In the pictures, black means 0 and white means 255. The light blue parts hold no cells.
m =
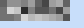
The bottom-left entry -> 114
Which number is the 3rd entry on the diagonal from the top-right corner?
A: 171
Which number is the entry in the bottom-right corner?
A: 85
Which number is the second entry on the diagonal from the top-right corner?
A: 70
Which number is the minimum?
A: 44
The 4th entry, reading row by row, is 129
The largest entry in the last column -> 158
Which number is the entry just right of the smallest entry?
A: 129
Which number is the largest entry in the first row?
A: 171

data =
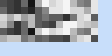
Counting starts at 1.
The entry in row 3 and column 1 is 214
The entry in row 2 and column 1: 105
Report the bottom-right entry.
78
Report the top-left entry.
78
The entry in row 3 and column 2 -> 173
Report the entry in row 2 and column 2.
64
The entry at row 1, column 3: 50
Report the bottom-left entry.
173
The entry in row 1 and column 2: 64
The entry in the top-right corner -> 230
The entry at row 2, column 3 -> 50
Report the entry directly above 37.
21
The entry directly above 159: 64
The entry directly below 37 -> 186

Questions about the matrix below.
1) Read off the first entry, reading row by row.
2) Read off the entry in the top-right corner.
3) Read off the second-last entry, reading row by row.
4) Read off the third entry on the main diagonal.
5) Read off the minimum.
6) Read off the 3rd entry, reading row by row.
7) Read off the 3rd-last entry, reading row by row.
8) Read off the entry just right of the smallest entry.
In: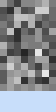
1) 163
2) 123
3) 135
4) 193
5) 37
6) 65
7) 163
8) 78

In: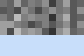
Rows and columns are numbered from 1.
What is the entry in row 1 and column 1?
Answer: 115
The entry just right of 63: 115
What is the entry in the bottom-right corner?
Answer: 115
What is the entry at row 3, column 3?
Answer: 187
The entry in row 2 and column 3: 75
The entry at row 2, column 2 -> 100
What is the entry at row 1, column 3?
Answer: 159
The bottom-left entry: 159
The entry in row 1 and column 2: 100
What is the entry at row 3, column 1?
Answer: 127

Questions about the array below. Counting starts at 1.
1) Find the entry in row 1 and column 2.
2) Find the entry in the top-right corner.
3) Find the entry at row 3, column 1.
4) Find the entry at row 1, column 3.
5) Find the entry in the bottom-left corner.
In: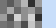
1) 90
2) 157
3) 157
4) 129
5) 116

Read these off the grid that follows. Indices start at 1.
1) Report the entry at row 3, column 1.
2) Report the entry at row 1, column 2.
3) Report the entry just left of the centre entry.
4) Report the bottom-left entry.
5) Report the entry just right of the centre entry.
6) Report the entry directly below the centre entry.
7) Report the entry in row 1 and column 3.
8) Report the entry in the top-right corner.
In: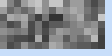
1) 91
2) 130
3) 63
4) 130
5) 91
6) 118
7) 91
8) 105

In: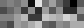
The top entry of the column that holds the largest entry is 226
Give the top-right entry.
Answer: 88
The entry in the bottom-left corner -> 102
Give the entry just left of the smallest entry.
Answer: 59
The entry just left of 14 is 143
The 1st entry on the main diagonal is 115
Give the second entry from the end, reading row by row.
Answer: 172
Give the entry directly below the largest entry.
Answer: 43
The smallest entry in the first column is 75
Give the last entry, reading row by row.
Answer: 172
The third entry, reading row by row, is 115
